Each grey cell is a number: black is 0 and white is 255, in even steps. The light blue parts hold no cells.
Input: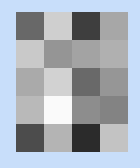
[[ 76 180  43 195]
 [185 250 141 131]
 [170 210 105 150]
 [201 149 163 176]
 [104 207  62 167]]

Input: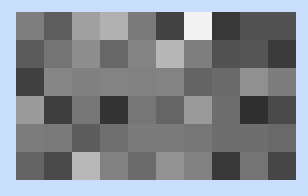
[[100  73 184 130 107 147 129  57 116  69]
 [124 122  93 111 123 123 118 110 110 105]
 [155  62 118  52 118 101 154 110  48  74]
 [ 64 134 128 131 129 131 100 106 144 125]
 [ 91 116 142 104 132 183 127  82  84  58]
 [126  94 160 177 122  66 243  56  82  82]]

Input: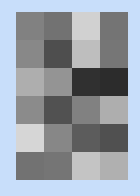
[[114 117 196 176]
 [214 135  92  80]
 [139  81 129 174]
 [174 148  48  44]
 [136  78 190 118]
 [129 114 209 116]]

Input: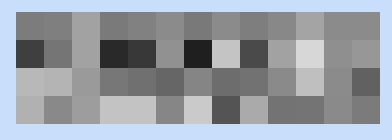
[[177 137 157 195 195 134 202  84 170 115 116 138 123]
 [184 180 154 119 112 102 133 109 114 138 191 139  97]
 [ 63 117 162  41  56 145  31 196  74 162 215 143 151]
 [124 127 162 122 129 139 121 139 126 136 164 139 139]]

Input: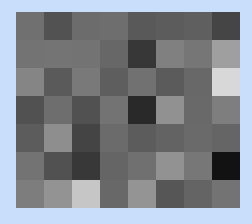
[[125 147 198 104 148  86 100 115]
 [115  81  56 101 112 146 119  18]
 [ 92 142  68 107  92  99 106 101]
 [ 81 110  81 115  41 145 105 126]
 [133  90 121  94 113  91 104 216]
 [115 116 115 103  55 128 118 159]
 [112  82 108 110  89  92  95  69]]

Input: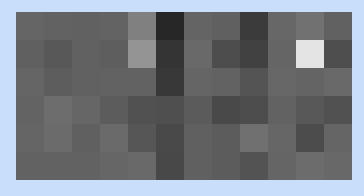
[[ 98  98  98 102 105  72  96  92  83 101 108 104]
 [101 107  96 106  86  73  96  92 112 102  76 101]
 [ 99 109 102  92  81  79  91  73  77  98  88  81]
 [101  93  97  98  98  56 101  98  84 103 100 105]
 [ 96  88  97  94 148  52 105  77  65 101 228  78]
 [101  98  97  99 128  39 100  96  59 103 113  97]]
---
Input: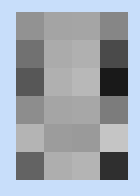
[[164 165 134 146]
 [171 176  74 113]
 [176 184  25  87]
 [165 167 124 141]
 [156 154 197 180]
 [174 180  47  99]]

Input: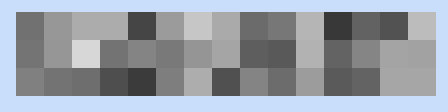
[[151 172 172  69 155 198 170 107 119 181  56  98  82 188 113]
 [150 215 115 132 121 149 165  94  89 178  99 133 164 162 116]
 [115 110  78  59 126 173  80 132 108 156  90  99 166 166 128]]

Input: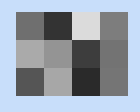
[[ 51 219 125 111]
 [148  61 115 170]
 [167  42 117  85]]

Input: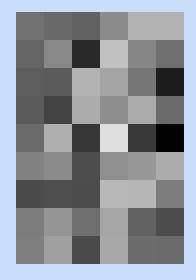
[[105  98 139 177 177 114]
 [136  41 193 134 110 101]
 [ 91 179 165 117  29  93]
 [ 66 171 142 170 107  91]
 [175  55 223  57   3 107]
 [139  77 143 152 172 130]
 [ 78  76 184 182 125  75]
 [149 110 166  98  76 124]
 [159  75 168 108 107 127]]

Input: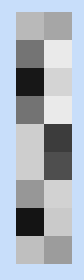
[[166 185]
 [234 116]
 [212  23]
 [234 115]
 [ 60 206]
 [ 78 206]
 [210 151]
 [202  20]
 [156 191]]

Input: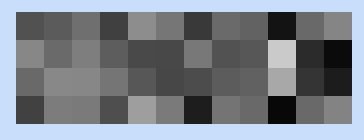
[[ 91 111  64 141 118  57 106  98  19 105 133  81]
 [106 126  93  73  72 120  82  87 202  43  11 135]
 [136 135 117  87  71  76  92  97 168  52  28 105]
 [124 122  78 158 122  29 116 105   8 105 131  65]]
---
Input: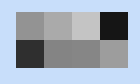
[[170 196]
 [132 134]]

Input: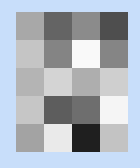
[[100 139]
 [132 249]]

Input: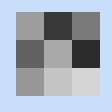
[[ 57 122]
 [169  44]]

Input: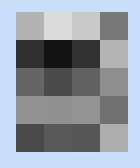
[[219 201]
 [ 19  50]]

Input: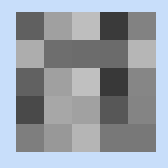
[[160 190]
 [110 108]]

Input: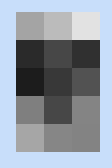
[[187 226]
 [ 71  48]]
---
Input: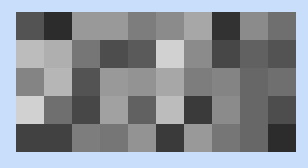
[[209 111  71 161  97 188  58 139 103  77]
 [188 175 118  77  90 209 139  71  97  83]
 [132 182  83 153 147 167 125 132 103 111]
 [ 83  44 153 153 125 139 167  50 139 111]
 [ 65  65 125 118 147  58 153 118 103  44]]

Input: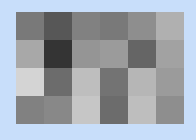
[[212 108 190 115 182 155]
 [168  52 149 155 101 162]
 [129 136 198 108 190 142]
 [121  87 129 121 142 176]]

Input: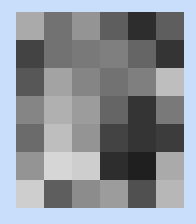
[[206  94 140 156  80 183]
 [170 114 148  94  45  94]
 [148 214 206  45  31 170]
 [133 176 156 101  52 121]
 [107 190 148  67  52  60]
 [ 87 163 133 114 127 190]
 [ 67 114 121 127 101  52]]

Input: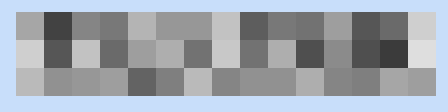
[[207  86 194 106 158 174 114 200 114 174  79 139  79  59 222]
 [186 145 151 158  99 127 186 133 145 145 174 133 127 166 158]
 [166  66 133 120 180 151 151 194  93 120 114 158  86 106 207]]

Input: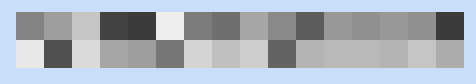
[[231  80 218 166 158 118 211 191 205  99 179 185 185 179 197 172]
 [131 158 197  66  59 238 124 111 166 137  92 152 144 152 144  59]]

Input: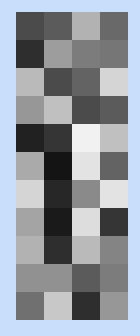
[[213  39 138 227]
 [186  75  99 213]
 [178  46 186 132]
 [170  20 227  99]
 [164  26 221  53]
 [151 192  75  91]
 [145 145  91 124]
 [112 200  46 151]
 [ 75  91 178 105]
 [ 46 157 124 118]
 [ 33  53 241 192]]

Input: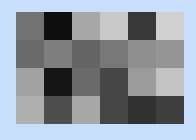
[[175  78 168  70  50  63]
 [162  21 106  70 156 195]
 [114  14 168 201  56 208]
 [106 127 100 120 143 149]]

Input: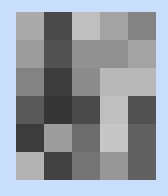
[[178  66 116 151  96]
 [170  74 191 163 131]
 [157  82 145 145 163]
 [131  60 139 184 184]
 [ 89  53  74 191  82]
 [ 60 157 109 198  96]]

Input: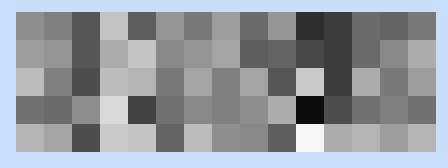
[[188 128  78 188 180 121 164 128 164  86 202  60 172 121 157]
 [180 164  78 202 196 100 188 142 136  94 246 172 180 157 180]
 [157 149  86 172 196 136 149 164  94 100  72  60 107 136 172]
 [142 128  86 196  94 149 121 157 107 149  46  60 107 100 121]
 [113 107 142 217  66 113 136 128 142 172  12  78 113 128 113]]
